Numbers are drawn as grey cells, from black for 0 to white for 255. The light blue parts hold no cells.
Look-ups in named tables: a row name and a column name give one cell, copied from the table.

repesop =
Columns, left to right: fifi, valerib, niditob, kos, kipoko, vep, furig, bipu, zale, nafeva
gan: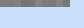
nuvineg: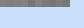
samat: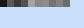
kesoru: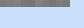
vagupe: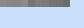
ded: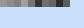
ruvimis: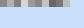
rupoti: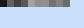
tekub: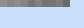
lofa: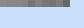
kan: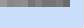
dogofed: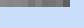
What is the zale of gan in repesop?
132
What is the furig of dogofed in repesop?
115
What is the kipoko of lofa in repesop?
117
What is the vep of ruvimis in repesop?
135
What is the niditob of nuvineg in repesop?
128
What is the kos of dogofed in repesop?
132
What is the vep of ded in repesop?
53
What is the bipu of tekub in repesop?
116
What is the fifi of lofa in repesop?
138
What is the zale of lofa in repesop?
124
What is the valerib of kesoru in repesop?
126
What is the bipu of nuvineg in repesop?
118
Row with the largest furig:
ruvimis

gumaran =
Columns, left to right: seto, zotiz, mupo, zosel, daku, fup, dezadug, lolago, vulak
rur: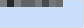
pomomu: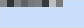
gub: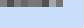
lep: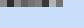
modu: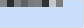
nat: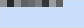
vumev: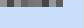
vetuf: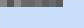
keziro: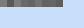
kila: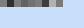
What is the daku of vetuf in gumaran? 104
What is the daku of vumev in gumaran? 117
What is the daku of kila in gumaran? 114
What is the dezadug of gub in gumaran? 81
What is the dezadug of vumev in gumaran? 70
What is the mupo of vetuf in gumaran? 140
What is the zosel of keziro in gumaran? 106
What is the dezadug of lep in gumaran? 56
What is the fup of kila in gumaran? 124
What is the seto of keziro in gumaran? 123
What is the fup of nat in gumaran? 125
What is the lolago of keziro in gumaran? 101
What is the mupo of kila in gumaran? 124
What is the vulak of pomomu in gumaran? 122

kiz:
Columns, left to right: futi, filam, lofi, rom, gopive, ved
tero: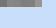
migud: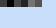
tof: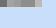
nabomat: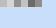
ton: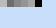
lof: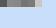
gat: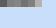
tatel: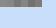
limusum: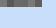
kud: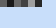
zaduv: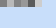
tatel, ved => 124
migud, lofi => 72
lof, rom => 116
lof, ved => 199
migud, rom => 36
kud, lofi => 104
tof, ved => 186
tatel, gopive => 113
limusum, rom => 104
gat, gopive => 128
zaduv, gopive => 91
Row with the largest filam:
nabomat

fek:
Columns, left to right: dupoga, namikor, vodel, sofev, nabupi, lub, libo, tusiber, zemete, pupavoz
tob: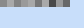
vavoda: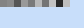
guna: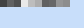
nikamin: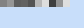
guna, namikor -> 97
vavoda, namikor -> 138
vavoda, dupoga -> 131
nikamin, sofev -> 98
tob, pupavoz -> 104
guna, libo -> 96
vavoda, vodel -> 86
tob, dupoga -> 138
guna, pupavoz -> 141
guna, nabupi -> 189
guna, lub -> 173
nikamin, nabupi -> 83
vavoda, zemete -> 41
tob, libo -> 169
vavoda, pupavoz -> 190
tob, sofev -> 154
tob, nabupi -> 168

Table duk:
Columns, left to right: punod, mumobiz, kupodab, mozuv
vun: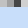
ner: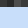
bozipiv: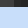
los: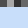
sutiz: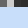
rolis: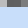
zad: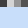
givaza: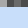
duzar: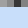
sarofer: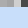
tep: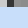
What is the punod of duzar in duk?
160
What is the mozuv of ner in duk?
58
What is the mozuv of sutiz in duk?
45
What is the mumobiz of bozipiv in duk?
63
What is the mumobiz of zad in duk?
212
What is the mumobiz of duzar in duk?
137

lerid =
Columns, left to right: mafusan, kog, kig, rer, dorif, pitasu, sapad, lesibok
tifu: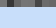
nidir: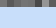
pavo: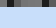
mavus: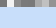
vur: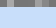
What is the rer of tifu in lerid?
117
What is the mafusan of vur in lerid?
120
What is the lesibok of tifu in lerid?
103
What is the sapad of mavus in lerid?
192
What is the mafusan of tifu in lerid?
119
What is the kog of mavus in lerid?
243
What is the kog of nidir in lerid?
89
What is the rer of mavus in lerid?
122
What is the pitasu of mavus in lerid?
170
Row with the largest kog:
mavus

